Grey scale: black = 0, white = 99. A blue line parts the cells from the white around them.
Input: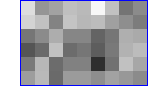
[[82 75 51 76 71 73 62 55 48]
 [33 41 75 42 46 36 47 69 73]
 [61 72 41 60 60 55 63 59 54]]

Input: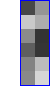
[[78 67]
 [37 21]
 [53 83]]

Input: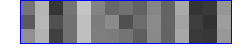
[[35 71 31 44 74 48 54 31 42 54 39 63 24 19 61]]

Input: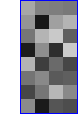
[[58  9 62 70]
 [11 55 18 79]
 [45 53 35 37]
 [54 10 33 30]]

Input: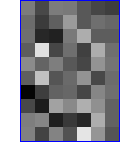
[[42 23 37 60 34 43 40]
 [36 87 27 43 25 67 43]
 [37 75 33 41 57 28 42]
 [28 11 63 53 68 56 38]
 [50 26 51 32 89 58 33]]

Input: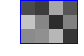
[[76 52 17 50]]

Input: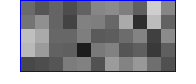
[[45 56 39 26 50 49 40 66 18 73 38]
 [72 60 38 37 11 47 50 33 37 22 37]]
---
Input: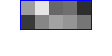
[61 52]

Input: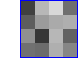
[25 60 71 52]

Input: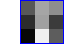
[34 62 36]

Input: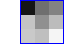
[ 8 56 95]

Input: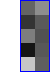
[39 35]

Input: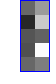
[40 78]

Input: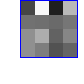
[27 43 38 39]

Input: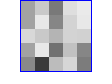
[63 90 70 75 48]

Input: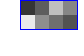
[21 55]
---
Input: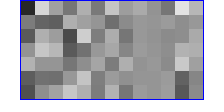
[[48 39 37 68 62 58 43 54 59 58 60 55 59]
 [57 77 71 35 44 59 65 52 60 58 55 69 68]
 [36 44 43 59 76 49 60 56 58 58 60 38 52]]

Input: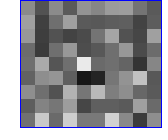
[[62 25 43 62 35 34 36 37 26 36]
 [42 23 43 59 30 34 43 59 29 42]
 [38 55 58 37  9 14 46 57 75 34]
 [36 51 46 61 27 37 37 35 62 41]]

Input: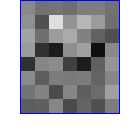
[[56 31 86 57 71 60 43]
 [60 19 11 55 62  6 53]
 [54 36 48 47 48 39 52]
 [36 37 52 29 39 31 48]]

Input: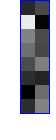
[[91  2]
 [43 27]
 [18 14]
 [18 51]]

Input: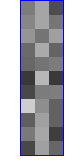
[[52 64 46]
 [41 66 39]
 [22 71 22]
 [80 55 38]
 [47 65 24]]

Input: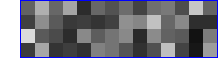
[[25 55 35 22 24 20 25 56 52 75 40 53 18 18]
 [23 65 20 24 19 50 45 33 19 31 74 26  9 61]]

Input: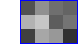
[[69 77 36 45]]

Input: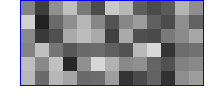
[[81 13 41 55 71 52 32 52 60 37 29 55 38]
 [51 74 46 34 41 42 37 32 72 84 20 42 44]
 [72 41 71 64 41 42 61 20 29 38 19 55 61]]
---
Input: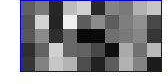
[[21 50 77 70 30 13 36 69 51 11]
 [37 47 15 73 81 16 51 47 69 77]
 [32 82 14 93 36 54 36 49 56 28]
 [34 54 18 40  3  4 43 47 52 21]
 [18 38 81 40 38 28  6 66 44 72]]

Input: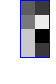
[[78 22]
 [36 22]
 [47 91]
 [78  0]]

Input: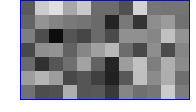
[[44 30 31 68 33 34 22 52 43 46 79 48]
 [35 79 87 65 78 42 42 31 82 46 45 45]
 [39 57 51 47 45 41 14 47 20 55 60 44]
 [49 30  5 33 27 41 29 56 56 52 75 57]
 [28 55 57 38 52 62 71 42 28 55 29 52]
 [41 19 33 43 63 38 14 61 75 49 68 54]
 [61 70 61 28 33 25 13 34 74 54 67 43]]

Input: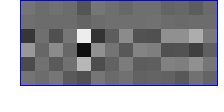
[[45 42 46 35 31 46 41 44 38 39 38 34 44 39]
 [45 42 44 42 33 46 43 40 43 43 39 40 36 41]
 [43 42 42 42 39 42 43 43 43 44 42 41 42 42]
 [21 43 31 46 92 20 36 54 32 31 56 56 67 47]
 [59 40 54 40  6 56 45 34 51 49 31 32 25 37]
 [29 44 35 44 71 30 38 48 36 37 50 49 56 46]]

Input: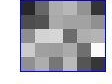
[[56 67 46 72 33 21]
 [15 40 67 71 57 20]
 [30 32 66 63 63 56]
 [55 82 83 42 68 70]
 [79 62 61 66 43 97]]

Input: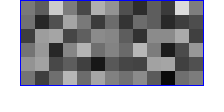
[[45 24 43 71 42 64 50 44 54 35  4 43 48]
 [47 36 79 48 28 68 57 31 17 36 23 85 49]
 [44 15 31 64 47 23 42 20 42 36 16 24 30]
 [24 61 64 27 37 54 52 36 19 54 54 66 25]
 [45 59 15 52 70 43 51 41 71 48 11 29 59]
 [57 63 28 36 25  9 34 27 26 63 64 25 31]]
